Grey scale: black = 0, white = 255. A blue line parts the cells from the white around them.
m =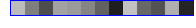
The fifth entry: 154
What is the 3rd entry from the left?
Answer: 77
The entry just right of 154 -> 134
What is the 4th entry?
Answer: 162

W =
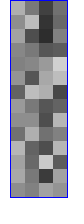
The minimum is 45
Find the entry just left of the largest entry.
154
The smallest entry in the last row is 129
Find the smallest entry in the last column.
71
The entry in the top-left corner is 175
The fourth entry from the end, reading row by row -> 142
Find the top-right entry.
113
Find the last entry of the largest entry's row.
208
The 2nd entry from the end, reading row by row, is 162
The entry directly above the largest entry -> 92
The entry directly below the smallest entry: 86
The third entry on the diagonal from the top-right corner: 78
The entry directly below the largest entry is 189
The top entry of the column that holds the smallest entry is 65
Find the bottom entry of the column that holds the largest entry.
148
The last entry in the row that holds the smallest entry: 129
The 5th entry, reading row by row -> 142

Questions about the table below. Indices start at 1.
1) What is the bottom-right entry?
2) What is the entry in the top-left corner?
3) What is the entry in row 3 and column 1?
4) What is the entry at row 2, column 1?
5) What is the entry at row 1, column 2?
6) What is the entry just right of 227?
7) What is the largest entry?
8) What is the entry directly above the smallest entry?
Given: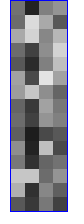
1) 65
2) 114
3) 169
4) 108
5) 35
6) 162
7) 227
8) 65

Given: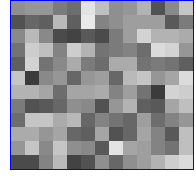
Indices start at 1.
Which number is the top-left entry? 143
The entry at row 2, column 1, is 82
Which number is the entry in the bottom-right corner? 219
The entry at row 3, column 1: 137
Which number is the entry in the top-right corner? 197
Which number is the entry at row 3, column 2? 185
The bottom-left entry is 75
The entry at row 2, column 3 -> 95
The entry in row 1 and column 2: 150
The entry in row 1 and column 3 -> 150
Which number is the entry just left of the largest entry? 95
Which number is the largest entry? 233
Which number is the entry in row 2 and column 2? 103
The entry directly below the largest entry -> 89
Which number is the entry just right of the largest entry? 131
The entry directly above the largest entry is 227

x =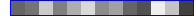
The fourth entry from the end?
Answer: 81
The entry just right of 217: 141
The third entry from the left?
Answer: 202
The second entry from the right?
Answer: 196

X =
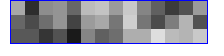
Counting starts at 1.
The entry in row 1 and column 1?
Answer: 168
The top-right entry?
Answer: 155
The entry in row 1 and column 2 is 45
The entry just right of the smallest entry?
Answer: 133
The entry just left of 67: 148
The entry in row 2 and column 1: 103
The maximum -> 222
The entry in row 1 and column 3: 141
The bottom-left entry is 88
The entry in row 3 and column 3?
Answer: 53
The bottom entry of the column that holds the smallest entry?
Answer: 26
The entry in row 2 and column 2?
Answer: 75
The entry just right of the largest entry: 187

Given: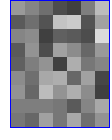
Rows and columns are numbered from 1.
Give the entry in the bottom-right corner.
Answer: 147
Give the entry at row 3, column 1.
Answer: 133
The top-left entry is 153
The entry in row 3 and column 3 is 64
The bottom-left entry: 119
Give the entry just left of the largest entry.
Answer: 77
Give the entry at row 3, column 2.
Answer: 140
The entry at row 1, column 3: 111
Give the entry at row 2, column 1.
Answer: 90
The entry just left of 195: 83
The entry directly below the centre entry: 174
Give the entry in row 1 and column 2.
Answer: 133
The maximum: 219
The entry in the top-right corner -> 188
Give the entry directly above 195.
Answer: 77

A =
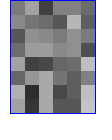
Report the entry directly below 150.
45
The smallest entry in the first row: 65
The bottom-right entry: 196
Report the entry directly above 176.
102
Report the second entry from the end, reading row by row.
86
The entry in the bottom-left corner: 162
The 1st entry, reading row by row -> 123
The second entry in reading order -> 162
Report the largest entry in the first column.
176
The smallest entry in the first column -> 86
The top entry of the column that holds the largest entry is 108
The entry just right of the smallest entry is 169
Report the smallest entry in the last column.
79
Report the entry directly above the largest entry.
190
